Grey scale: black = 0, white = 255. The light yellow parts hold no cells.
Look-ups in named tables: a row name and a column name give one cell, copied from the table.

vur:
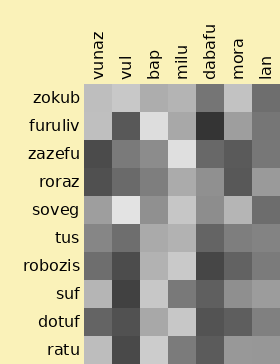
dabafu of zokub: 117
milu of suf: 121
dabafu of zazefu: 104
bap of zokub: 173
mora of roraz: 88
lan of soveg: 109
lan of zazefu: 119
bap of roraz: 126

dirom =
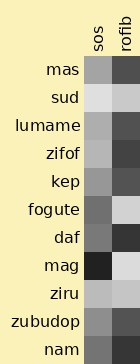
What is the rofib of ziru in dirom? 197
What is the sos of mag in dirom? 33
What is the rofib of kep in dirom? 83
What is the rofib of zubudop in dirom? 83
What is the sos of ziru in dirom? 187
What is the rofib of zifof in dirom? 67
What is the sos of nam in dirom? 116
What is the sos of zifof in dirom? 182

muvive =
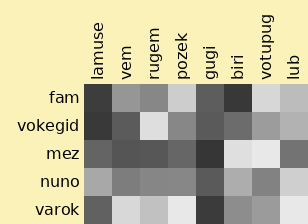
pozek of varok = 232
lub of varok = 232
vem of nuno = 125
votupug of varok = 155
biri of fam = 56
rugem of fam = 135
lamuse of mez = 100
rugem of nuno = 134
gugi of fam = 93
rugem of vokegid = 222

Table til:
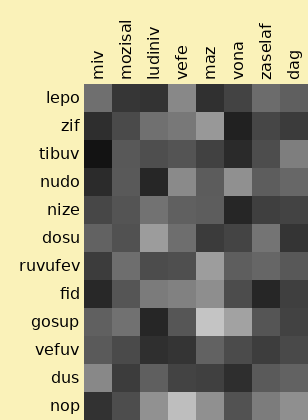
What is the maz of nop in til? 144
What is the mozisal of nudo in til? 89
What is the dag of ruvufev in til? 88
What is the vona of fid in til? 76
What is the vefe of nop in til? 190
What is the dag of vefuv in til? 73
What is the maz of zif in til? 152
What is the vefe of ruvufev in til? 79
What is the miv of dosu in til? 98
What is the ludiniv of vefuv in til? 47
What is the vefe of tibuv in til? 84
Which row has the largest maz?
gosup

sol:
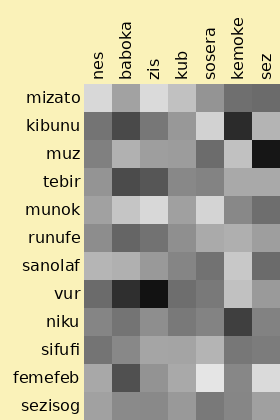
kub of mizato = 193
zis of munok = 216
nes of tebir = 148
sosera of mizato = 148
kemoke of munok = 136
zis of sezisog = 137
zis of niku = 142
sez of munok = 110
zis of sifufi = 165
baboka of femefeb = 80
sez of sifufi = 124
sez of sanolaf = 107
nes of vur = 107
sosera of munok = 212
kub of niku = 121
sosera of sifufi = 180
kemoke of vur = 193
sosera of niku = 131
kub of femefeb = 169
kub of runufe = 143

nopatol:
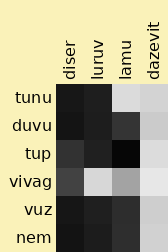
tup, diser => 50
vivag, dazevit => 231
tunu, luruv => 30
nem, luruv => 28
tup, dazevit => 220
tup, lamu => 6

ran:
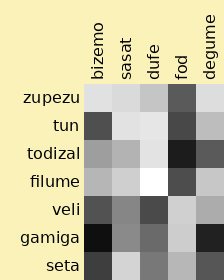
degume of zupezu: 221
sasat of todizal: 179
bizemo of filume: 182
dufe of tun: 230
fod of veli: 208
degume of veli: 172
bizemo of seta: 62
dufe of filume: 255
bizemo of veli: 82
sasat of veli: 134
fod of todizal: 28
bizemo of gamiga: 15
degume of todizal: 90
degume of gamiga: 33
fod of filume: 77
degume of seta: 86
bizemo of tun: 79
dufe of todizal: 227
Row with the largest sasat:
tun

